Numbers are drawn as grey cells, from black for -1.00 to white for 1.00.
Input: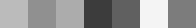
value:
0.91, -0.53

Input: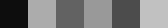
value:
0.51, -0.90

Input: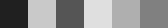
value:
0.75, -0.75

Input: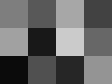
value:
0.59, -0.91

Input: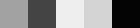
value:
0.87, -0.97

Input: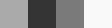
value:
0.95, -0.59

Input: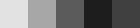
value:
0.77, -0.77

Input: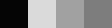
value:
0.71, -0.96

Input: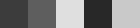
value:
0.75, -0.69
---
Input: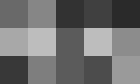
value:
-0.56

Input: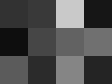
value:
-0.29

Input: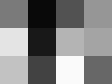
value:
0.52

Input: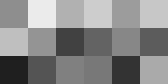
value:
-0.76

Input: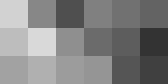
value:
0.27

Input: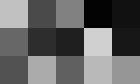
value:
-0.36
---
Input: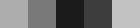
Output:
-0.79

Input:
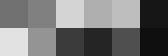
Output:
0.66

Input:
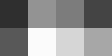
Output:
-0.03

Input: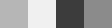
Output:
-0.53

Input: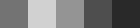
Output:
0.16

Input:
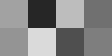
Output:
0.48

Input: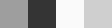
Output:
0.96

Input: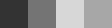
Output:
0.69

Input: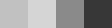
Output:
0.08
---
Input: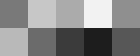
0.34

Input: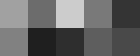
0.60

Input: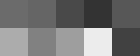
-0.43

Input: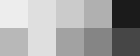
0.59

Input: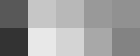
0.44

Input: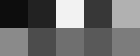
0.90

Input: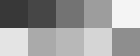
-0.10

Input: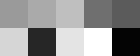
0.50
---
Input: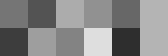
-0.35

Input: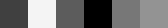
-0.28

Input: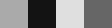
0.33

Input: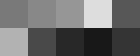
-0.59

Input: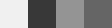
0.16

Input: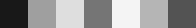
-0.08

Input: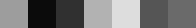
-0.33

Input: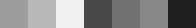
-0.11

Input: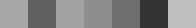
-0.13
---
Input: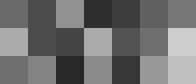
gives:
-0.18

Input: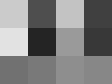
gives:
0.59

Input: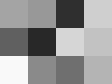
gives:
0.29

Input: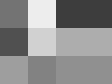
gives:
-0.10

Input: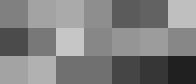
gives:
0.00

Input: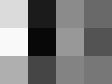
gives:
0.72
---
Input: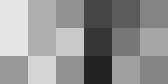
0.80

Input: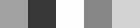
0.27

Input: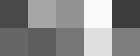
-0.43

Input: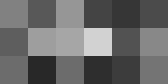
0.01

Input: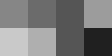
0.05

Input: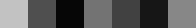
0.52
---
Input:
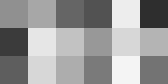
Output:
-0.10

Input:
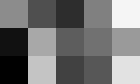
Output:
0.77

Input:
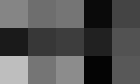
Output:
-0.31

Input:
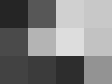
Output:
0.15

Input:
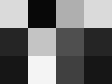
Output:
-0.83

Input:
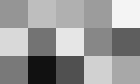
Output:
0.32

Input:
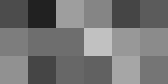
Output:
-0.08

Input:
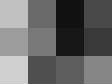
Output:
0.05

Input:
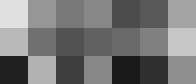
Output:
0.12
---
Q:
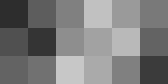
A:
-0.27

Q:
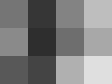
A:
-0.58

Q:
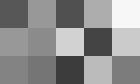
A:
0.19

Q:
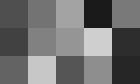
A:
-0.10

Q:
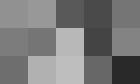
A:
0.19

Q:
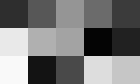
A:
-0.32

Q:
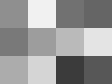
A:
0.89

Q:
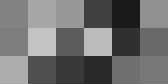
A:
0.30

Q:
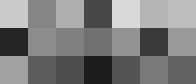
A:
0.05
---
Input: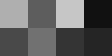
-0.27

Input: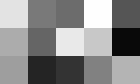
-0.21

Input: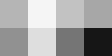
0.92

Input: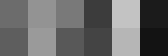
0.15

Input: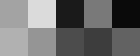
0.72

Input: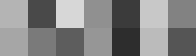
-0.43

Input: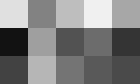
0.25
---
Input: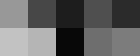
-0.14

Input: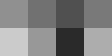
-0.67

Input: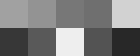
-0.35

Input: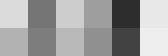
-0.48

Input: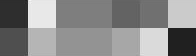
0.71

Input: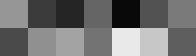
0.56

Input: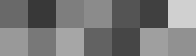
0.25

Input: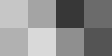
0.12
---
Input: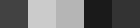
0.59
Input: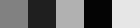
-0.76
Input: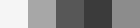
0.31
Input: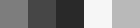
-0.45
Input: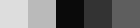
0.46
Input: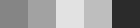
0.27
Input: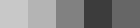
0.41
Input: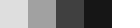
0.26
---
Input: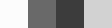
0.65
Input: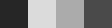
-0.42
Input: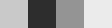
0.84
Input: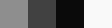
0.95
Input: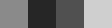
0.62
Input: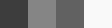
0.95
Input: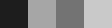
0.58
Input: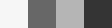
-0.59
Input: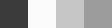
0.22
